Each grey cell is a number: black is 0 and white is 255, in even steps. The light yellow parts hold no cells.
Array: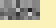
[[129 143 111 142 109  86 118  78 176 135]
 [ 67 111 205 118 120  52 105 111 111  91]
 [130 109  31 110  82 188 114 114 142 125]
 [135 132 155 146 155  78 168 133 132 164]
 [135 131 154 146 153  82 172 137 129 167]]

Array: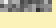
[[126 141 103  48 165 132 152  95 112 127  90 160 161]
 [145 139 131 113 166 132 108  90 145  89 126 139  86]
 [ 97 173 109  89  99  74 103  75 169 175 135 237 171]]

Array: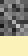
[[139 117 142  69 101 113  55]
 [120 157  93  30 129  95 114]
 [156  97 196  76  75 107  23]
 [ 54  56  68 172  67  98  81]
 [ 94 129 112  62 149 121  99]
 [105 114 130 115 130 149  43]
 [ 55 110  46  74 116  72 158]
 [ 87 131 103  44 154 110 120]
 [ 94  97 154 117 121 132  51]]

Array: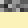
[[ 86  52 170 118  77  95 161]
 [131 120  88 136 180  37  86]
 [ 93  91 146 151  75  94 195]]

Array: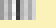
[[214 167 210 180  57 250 158 202 153]
 [212 173 202 176  67 230 153 194 157]
 [212 170 204 179  59 244 158 201 155]
 [213 169 208 179  58 243 158 203 154]
 [212 172 205 176  61 232 154 197 155]]

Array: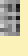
[[132 144 144 165 199]
 [ 78 178 129 119 108]
 [ 57 177 130 160 211]
 [141 178 170 161 179]
 [ 20 132  74 125 155]
 [143 182 173 160 172]
 [ 39 133  88 147 199]
 [ 16 140  76 119 143]
 [133 150 149 166 198]]
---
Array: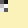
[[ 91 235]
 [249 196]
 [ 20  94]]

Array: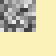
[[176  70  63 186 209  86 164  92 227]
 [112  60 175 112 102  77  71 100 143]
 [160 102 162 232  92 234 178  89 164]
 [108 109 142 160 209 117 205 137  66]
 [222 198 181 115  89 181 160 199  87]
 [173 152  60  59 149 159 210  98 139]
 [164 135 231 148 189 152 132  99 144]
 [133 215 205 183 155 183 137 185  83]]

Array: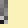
[[176  25]
 [ 84 193]
 [139 100]
 [131 111]
 [107 127]
 [ 98 138]]

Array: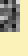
[[145  91 143  96  68]
 [155  21 103 112  26]
 [138  90  90  54 101]
 [128  56  81 167 199]
 [ 96  52 111 120 101]
 [146  23 105  92  91]
 [124  92 168 127 188]
 [216  69 135  30  88]]

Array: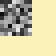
[[152 112  50 113  32 222 128 171]
 [232 119  58 233 131 107  95  89]
 [ 69  48 182 212 188  15 167 115]
 [200 146 137  25 114 170 178 161]
 [ 90 158 190  55 142 178 152  51]
 [199  77  55 142  88 148  63  14]
 [ 37 148  17 197 109  67  99 211]
 [148 142 134  59 146 210  68 135]
 [ 52  65 155 191 220  49  55  47]]

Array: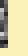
[[102  66]
 [ 25  37]
 [108 121]
 [145 204]
 [116  57]
 [111  71]
 [ 95  91]
 [ 98 144]
 [ 47 149]
 [ 92 195]
 [ 93  52]
 [112  55]]

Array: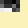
[[ 92  61 243 243 234]
 [ 31 112  50  50 114]
 [ 51   3  29  29  70]]

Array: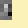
[[112 110 117]
 [ 14 126 134]
 [ 86 161 105]
 [ 68 200  99]
 [112 111 115]]

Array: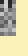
[[134 126 145 113]
 [198 152 180 175]
 [139 170 135  96]
 [ 89 183  95 134]
 [150 120 157 109]
 [149 166 133 195]
 [139 111 185  89]
 [171  44 210 156]
 [119  39 205  42]]
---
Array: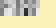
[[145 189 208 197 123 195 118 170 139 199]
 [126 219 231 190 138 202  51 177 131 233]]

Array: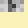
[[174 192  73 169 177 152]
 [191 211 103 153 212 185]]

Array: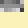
[[ 94 135 129 110  92 188]
 [215 158 168 193 213  61]]

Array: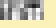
[[140 179 126 156 163 183 130 112 100 119 189]
 [ 98 195  89 194 183 121 161 224 157 253 184]
 [ 76 168 101 242 215 118  97 244 165 246 140]]

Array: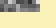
[[129 103 200 159  73  78  97  49 121 225]
 [ 77 125  80  99 161 129 135 122 117 137]]

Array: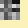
[[121  77 106  17  16]
 [ 95 123 102  33  49]
 [180  83 116 178 138]]
